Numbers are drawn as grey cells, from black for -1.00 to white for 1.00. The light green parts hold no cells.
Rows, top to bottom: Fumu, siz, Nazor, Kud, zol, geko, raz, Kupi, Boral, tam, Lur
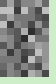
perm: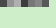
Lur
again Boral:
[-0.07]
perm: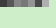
Lur
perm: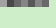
tam
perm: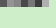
Lur
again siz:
[0.50]

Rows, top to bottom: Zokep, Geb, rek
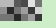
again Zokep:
[0.45]
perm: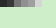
Geb
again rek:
[-0.08]
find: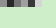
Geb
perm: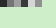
Geb
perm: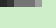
rek

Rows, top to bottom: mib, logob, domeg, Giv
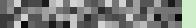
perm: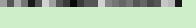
Giv
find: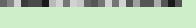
mib
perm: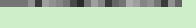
logob
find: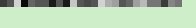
Giv
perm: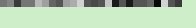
Giv

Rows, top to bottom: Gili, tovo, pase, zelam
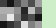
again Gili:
[-0.39]
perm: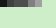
Gili
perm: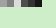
zelam
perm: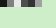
pase
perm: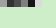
zelam
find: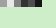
pase

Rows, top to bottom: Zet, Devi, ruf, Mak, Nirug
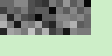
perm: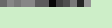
ruf
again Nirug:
[-0.05]
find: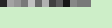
Nirug
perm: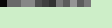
Zet
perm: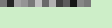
Nirug
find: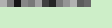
Mak
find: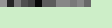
ruf

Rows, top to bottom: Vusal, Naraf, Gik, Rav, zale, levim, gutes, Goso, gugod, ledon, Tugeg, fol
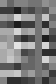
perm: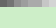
Gik
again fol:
[-0.64]

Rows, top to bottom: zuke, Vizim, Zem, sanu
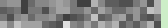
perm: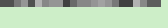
zuke
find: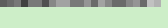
Vizim
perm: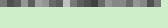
Zem
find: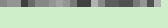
zuke

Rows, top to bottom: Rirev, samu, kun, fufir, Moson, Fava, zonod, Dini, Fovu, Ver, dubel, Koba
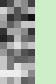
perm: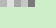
zonod
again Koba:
[0.55]
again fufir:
[0.55]
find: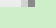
dubel
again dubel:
[0.86]
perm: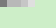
Ver

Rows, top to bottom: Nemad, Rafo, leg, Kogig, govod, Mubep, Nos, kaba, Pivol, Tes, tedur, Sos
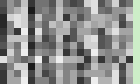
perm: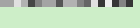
govod
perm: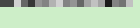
Tes
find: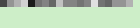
Rafo
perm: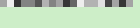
Sos
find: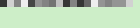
kaba
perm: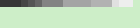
Sos

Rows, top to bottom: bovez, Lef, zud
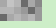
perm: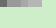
Lef
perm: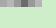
Lef
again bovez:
[0.32]
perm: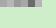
zud
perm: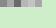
bovez
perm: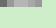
Lef
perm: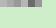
Lef

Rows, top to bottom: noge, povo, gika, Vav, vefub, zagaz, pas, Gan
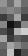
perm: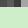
zagaz
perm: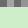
noge

